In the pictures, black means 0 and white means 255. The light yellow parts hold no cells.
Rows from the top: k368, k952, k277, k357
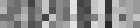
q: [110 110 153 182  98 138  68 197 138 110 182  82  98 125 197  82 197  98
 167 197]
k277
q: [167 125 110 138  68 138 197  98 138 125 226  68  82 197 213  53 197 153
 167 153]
k368
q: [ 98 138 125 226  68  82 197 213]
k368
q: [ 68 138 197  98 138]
k368
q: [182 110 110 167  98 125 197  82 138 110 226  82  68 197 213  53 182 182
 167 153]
k952

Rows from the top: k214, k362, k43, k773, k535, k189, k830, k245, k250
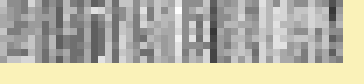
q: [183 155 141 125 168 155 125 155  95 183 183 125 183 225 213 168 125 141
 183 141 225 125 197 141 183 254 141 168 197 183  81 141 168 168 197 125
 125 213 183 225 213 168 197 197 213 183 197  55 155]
k362
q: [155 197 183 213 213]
k535

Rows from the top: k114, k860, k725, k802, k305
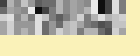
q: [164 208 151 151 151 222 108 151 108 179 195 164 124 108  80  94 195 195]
k802
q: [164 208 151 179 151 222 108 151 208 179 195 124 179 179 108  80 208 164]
k305
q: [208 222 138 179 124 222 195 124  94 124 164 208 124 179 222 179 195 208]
k725
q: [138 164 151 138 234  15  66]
k114

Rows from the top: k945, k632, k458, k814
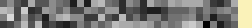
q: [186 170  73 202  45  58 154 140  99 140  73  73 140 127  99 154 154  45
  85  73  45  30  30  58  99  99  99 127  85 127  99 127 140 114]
k632
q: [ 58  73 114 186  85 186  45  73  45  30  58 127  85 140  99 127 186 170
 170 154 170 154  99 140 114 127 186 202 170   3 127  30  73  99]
k814

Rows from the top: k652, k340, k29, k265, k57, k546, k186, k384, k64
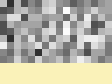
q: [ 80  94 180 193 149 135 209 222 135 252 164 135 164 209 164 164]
k340
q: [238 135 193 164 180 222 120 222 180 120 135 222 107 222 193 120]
k186
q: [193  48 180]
k652
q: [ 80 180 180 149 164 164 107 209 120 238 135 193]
k29

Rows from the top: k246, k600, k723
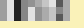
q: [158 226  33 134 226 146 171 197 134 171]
k600

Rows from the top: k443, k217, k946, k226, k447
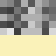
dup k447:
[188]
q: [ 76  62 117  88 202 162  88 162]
k226
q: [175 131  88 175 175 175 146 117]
k946
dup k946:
[175]

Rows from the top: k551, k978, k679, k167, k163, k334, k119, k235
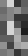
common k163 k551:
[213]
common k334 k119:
[174]

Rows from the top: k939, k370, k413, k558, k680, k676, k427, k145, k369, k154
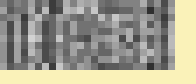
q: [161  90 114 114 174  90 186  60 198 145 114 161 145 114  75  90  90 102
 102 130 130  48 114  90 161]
k154
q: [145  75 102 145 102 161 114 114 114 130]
k558
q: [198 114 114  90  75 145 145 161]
k676

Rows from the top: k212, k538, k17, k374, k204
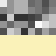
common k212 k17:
[79]
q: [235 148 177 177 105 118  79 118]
k212
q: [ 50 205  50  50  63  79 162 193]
k17
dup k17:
[50]
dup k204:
[177]

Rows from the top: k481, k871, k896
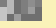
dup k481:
[126]
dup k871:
[111]
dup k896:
[111]
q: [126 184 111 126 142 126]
k481
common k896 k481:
[111]
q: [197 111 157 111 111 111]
k896

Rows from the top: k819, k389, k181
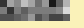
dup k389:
[124]
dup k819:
[164]

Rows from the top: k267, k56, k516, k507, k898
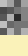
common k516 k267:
[88]
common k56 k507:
[117]
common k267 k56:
[88]
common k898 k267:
[88]

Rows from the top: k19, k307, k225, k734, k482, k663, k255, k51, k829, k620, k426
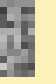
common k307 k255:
[79]
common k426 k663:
[118]
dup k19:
[146]
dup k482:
[174]
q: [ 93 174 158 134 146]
k225

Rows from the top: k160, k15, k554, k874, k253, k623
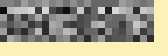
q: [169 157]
k874
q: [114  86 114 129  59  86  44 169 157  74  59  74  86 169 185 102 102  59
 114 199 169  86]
k874
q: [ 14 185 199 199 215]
k15
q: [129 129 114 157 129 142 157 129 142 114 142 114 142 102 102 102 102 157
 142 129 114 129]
k160
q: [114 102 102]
k554
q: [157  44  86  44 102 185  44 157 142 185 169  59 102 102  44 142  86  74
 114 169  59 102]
k253

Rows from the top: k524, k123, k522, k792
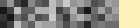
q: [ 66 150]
k522
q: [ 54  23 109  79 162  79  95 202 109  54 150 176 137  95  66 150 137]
k522
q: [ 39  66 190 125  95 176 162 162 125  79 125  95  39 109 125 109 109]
k792
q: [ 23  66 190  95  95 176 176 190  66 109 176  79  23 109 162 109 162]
k123
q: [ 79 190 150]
k524

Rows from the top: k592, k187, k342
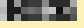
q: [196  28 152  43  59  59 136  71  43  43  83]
k342
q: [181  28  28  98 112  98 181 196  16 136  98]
k187
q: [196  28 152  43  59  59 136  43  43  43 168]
k592

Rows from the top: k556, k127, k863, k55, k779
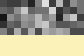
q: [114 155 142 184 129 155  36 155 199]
k863
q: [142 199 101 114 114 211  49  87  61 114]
k127
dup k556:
[61]
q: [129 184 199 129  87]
k55
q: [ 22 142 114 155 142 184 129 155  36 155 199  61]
k863
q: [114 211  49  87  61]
k127

